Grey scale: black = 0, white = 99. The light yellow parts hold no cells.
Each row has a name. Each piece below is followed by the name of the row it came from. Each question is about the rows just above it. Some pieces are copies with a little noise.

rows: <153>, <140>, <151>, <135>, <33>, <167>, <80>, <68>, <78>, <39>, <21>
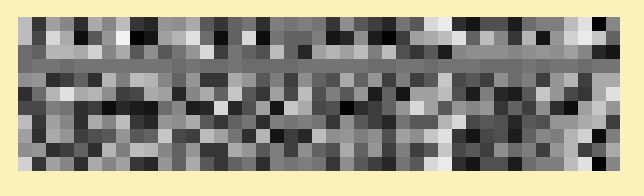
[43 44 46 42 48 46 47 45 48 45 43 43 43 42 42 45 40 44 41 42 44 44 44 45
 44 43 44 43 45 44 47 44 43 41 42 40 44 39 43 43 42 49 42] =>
<135>
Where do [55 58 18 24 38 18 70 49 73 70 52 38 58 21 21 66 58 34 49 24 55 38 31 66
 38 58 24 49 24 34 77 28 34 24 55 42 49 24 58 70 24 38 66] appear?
<39>
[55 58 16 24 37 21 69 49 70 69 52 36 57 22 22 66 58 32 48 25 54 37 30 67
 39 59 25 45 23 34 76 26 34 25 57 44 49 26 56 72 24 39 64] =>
<39>
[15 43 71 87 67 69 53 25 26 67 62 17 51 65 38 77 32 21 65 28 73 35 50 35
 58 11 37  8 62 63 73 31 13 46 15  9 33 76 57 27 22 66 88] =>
<167>
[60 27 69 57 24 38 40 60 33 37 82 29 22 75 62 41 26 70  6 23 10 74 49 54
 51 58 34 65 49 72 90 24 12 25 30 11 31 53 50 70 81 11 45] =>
<78>

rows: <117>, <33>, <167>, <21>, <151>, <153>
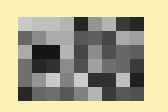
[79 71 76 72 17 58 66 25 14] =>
<117>
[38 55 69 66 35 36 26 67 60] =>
<33>

